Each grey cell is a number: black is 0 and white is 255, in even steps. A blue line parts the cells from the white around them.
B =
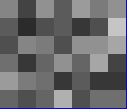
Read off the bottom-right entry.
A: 111
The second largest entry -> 176
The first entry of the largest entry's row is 91
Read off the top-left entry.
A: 133
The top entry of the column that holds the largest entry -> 145
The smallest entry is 43
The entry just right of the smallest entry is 79
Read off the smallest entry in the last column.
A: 55
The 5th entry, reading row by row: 155
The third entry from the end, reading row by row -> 79
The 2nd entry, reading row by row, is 67
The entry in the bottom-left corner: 101
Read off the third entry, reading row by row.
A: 145

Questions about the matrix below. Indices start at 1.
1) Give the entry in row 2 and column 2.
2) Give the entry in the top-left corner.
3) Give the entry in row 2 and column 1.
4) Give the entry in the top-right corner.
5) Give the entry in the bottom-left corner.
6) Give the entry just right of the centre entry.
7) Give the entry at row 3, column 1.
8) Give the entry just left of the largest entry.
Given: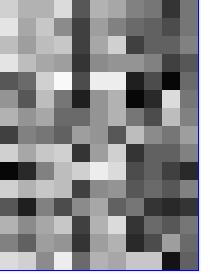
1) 167
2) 208
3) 228
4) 118
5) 219
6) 87
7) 189
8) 208

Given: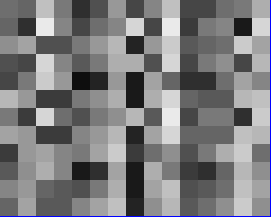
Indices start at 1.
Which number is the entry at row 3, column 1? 143
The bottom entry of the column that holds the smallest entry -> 133
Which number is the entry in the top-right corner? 174
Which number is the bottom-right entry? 143
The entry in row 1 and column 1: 110
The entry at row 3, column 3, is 80
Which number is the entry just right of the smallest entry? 35
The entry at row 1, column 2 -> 101
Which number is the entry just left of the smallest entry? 152
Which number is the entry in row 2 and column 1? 101
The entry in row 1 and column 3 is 192
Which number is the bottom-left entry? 101
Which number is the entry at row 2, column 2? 47
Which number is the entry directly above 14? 89
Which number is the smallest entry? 14
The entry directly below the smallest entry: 121

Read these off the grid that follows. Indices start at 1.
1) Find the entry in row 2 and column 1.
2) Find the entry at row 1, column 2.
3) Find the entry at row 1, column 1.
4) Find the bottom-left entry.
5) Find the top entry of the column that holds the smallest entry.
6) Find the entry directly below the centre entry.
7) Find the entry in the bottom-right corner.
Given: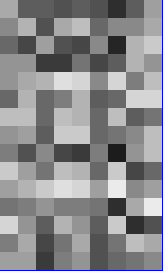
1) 137
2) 93
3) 169
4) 159
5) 46
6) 58
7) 137

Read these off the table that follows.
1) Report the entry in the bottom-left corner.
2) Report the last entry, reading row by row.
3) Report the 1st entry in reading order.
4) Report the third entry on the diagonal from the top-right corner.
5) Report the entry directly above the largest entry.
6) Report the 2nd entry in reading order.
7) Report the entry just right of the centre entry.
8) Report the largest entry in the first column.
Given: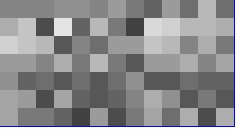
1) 164
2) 173
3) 132
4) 132
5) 144
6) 132
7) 87
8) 208

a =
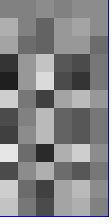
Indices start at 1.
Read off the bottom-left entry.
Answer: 195
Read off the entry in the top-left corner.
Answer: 129
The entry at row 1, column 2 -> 129
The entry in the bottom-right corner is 129
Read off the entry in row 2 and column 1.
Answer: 175
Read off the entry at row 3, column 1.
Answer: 164
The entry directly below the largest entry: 75
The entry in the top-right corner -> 140
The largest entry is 230
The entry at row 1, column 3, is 140
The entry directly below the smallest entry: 206
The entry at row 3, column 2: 108
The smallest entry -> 31

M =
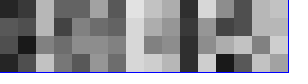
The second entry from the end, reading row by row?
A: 194
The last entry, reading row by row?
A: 162
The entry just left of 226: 88
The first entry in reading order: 37
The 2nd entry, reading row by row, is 57
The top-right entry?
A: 194
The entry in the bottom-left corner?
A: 37
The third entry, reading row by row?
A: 183
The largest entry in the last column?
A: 206
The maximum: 226

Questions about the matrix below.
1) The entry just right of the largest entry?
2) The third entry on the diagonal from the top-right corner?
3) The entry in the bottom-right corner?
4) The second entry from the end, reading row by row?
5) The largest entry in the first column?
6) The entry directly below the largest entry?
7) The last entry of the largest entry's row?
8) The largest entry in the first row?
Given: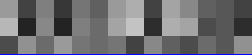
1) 45
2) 107
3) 145
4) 87
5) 183
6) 66
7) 45
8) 174
